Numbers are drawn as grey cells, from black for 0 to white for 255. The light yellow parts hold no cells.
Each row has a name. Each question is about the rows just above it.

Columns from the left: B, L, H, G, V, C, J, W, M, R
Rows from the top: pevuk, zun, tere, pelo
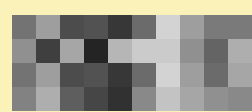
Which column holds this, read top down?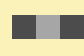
H
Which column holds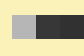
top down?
V
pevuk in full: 115, 158, 76, 82, 55, 107, 211, 158, 122, 122
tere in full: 115, 158, 76, 82, 55, 107, 211, 158, 107, 166

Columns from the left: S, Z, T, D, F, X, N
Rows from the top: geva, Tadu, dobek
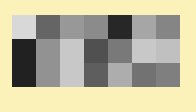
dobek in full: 33, 146, 200, 94, 173, 114, 127
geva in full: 216, 101, 152, 139, 39, 166, 133

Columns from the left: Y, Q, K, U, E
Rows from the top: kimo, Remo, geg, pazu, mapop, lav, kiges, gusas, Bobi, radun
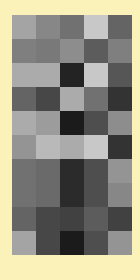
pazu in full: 100, 71, 171, 113, 51
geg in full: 171, 171, 35, 200, 86
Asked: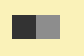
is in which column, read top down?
E
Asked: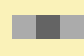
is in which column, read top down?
Y
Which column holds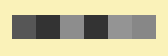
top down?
E
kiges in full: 113, 106, 43, 78, 148

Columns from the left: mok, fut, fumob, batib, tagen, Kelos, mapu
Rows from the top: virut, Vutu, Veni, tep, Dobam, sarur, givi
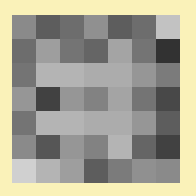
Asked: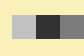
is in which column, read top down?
mapu
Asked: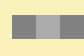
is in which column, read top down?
batib
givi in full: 208, 180, 158, 93, 123, 144, 138
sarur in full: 138, 86, 150, 130, 180, 101, 65

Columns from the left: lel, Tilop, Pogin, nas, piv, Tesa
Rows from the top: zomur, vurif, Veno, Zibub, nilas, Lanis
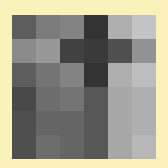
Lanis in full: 79, 109, 101, 87, 167, 183
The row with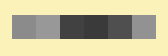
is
vurif
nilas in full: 79, 101, 101, 87, 167, 175
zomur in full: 93, 123, 131, 51, 175, 196
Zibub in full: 72, 109, 116, 87, 167, 175

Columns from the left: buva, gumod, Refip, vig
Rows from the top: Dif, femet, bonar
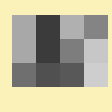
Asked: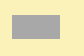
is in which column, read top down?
buva
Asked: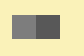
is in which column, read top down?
Refip
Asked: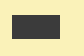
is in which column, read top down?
gumod
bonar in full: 111, 80, 88, 206
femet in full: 168, 59, 125, 199

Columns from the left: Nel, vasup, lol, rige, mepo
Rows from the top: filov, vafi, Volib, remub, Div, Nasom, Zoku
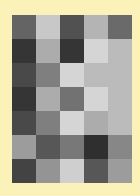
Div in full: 73, 127, 213, 172, 187
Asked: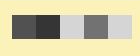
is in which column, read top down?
lol
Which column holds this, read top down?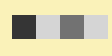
lol
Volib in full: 73, 127, 213, 187, 187
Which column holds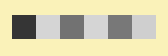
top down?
lol
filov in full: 100, 200, 81, 180, 106

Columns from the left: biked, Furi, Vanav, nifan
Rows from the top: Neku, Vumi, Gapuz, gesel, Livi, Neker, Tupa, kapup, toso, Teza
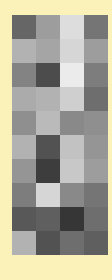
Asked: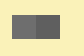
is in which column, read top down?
nifan
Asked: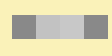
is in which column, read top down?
Vanav
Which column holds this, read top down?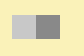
Vanav
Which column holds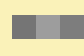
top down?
nifan

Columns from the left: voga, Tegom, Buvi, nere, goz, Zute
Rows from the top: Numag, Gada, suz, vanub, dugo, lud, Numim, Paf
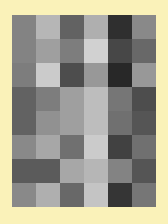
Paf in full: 137, 175, 104, 196, 53, 118
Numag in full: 131, 182, 98, 175, 47, 137

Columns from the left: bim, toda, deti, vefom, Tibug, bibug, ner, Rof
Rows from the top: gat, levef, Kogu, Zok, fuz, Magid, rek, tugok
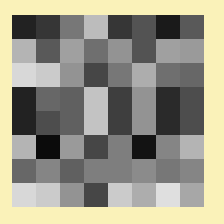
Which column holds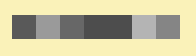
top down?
Rof
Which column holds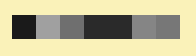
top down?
ner
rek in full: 103, 133, 96, 126, 126, 139, 119, 133
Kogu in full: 216, 203, 147, 70, 119, 173, 111, 103
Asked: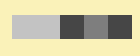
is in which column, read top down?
vefom
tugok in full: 216, 203, 147, 70, 203, 173, 223, 167
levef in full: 180, 89, 160, 111, 147, 83, 160, 154

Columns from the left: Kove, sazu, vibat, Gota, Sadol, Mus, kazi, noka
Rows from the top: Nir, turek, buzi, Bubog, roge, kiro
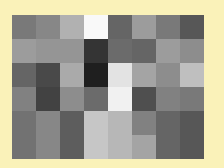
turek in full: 156, 149, 149, 52, 107, 101, 156, 141
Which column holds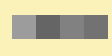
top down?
Kove
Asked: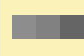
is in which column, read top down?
kazi
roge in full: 114, 135, 93, 198, 183, 129, 101, 87

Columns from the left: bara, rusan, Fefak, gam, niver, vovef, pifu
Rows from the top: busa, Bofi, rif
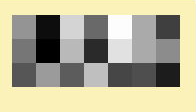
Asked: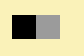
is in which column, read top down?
rusan
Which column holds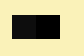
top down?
rusan
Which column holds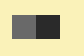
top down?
gam
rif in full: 86, 155, 92, 191, 70, 78, 28

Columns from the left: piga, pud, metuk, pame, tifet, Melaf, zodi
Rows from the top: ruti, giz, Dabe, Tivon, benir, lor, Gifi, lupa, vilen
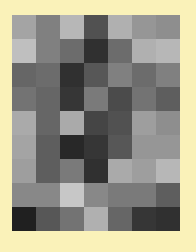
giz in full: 191, 128, 108, 48, 108, 176, 183
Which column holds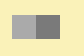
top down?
tifet

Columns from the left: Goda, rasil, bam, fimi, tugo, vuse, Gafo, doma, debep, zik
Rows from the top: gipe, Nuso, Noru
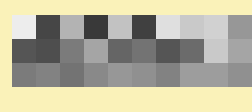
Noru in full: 123, 130, 115, 137, 151, 144, 130, 157, 157, 144
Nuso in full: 85, 78, 123, 165, 101, 115, 85, 107, 201, 165
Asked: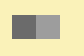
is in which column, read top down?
doma
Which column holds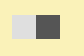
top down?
Gafo

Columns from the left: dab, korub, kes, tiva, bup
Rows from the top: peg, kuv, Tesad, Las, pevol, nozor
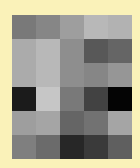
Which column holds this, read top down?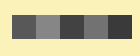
tiva
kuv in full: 171, 184, 142, 88, 101
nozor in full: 127, 107, 39, 58, 95
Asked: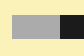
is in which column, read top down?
dab
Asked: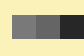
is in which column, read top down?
kes
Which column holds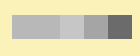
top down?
korub
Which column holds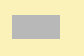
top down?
korub

